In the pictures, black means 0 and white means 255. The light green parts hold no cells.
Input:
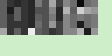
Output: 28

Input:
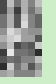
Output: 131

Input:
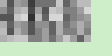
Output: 99

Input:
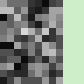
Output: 66

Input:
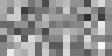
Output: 186
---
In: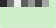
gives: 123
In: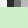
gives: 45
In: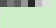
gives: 122
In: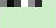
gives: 13
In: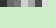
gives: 105
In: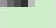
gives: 105
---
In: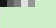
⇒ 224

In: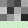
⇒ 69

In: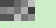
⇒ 131

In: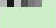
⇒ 120

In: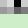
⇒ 6

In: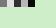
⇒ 182
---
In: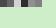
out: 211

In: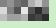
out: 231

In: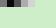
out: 212

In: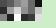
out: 252

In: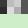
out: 220

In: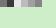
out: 232

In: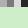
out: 218

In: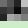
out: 192

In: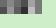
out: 190
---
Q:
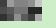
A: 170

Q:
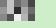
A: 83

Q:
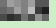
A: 101

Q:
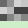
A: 133

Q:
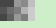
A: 204

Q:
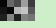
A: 116

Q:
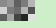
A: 225

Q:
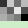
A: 0

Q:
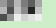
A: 238

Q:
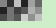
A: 192
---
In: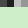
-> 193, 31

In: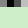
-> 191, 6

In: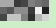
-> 240, 31

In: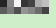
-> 244, 37

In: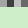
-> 192, 63

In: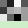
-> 247, 3

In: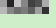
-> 196, 36

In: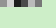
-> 212, 30

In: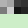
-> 206, 20

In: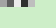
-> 235, 47
